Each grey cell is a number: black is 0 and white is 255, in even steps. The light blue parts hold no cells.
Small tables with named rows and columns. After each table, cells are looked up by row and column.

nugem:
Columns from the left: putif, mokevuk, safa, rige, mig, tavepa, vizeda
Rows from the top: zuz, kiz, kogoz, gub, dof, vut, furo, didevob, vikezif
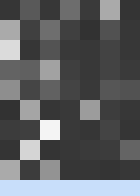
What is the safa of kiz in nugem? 110
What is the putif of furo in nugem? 60
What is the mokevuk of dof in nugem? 69
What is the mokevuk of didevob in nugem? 213
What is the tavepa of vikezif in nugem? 52
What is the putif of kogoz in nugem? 219
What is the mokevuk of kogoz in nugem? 54
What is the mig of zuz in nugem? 58
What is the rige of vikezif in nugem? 54
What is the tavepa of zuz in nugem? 170
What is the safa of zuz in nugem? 55

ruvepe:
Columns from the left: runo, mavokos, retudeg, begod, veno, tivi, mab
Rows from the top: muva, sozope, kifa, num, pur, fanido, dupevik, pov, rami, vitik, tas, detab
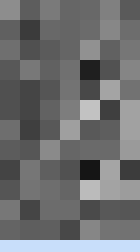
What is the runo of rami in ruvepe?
68
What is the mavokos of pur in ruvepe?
69
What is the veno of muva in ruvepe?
104
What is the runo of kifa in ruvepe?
111
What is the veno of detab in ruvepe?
134
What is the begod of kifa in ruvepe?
101
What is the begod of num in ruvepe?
112
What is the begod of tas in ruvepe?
108
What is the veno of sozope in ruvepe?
107
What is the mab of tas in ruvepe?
86
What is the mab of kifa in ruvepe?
118
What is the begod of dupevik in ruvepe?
159
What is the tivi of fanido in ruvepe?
63
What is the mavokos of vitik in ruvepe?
116
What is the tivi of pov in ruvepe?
106
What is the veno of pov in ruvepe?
106
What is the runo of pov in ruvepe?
92
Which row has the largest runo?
muva

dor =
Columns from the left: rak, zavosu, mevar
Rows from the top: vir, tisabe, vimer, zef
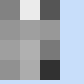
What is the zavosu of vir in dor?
235
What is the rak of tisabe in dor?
149
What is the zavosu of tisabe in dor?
159
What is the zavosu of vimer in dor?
176
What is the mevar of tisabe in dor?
152
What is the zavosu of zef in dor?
172
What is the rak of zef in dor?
145
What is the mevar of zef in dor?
49
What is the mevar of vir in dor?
85
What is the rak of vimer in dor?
159
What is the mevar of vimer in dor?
121
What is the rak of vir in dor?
130

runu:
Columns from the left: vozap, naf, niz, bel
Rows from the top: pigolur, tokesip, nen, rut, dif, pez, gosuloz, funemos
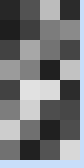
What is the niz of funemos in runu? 83
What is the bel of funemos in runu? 216
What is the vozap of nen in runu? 66
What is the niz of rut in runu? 32
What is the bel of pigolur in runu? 43
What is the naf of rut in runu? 128
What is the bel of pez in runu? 71
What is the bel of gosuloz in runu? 77
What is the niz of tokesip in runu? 124
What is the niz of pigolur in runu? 188
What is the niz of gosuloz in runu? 32
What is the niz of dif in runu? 219
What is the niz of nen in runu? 115
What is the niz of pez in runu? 77
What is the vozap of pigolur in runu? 39
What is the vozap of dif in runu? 66
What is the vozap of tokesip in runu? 30
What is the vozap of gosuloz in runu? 205
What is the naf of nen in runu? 167
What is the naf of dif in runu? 225
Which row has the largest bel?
funemos

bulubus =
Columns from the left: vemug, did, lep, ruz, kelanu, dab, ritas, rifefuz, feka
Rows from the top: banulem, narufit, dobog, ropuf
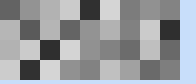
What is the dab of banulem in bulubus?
213
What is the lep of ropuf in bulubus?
213
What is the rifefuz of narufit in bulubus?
203
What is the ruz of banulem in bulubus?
203
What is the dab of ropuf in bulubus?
192
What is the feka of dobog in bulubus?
105
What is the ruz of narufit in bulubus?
100
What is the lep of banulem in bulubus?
178
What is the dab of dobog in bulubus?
130
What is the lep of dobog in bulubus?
47
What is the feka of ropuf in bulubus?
126
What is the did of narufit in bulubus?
90
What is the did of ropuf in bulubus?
49
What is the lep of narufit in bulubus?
181
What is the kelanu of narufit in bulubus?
147
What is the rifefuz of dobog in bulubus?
191
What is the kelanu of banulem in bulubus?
48
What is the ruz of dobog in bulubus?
212
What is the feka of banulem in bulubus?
131

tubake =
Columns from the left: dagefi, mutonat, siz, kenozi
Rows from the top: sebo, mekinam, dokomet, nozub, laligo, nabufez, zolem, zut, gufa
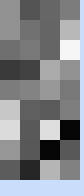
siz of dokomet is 101
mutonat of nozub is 65
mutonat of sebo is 84
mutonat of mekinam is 113
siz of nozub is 171
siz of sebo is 102
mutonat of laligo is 131
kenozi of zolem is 5
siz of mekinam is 101
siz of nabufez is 90

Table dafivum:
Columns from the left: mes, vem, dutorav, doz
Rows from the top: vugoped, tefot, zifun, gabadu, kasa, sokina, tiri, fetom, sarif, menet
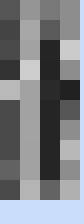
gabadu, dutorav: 36
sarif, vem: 162
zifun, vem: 162
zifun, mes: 74
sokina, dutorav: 37
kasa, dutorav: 42
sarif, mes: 98
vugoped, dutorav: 120
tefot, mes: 68
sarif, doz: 141
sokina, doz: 86

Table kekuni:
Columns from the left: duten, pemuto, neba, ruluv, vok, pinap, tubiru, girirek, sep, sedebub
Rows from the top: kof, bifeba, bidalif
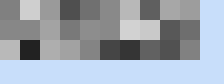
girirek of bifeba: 201
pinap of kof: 137
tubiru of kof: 184
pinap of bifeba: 137
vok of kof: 112
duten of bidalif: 185
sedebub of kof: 157
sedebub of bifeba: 110
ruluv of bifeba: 121

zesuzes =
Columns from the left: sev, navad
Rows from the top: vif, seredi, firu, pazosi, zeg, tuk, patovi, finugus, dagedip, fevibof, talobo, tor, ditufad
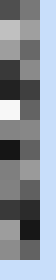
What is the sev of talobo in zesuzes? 57
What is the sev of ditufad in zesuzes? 140
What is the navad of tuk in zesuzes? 99
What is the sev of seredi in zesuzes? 192
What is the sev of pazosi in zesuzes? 57
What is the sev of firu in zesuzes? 158
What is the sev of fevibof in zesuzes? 129
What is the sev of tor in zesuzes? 157
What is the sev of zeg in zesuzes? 34
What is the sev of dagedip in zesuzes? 127
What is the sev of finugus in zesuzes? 21
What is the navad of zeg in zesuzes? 63
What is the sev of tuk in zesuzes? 247

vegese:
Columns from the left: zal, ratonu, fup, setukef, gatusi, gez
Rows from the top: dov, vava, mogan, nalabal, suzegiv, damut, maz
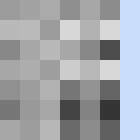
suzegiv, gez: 100
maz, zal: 167
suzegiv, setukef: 118
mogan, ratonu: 167
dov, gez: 140
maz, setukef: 106
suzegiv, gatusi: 147
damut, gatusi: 131
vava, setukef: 215
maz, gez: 96
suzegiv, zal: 144
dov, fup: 170

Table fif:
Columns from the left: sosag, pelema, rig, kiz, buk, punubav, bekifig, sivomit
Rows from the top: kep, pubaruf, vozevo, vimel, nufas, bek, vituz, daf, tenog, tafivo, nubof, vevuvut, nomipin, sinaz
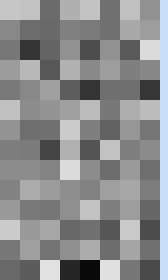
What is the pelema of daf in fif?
123
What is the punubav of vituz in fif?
98
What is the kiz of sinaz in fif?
38
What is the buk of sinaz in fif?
9
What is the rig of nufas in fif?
159
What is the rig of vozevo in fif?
100
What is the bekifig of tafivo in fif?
167
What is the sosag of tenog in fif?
141
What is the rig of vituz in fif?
113
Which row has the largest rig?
sinaz

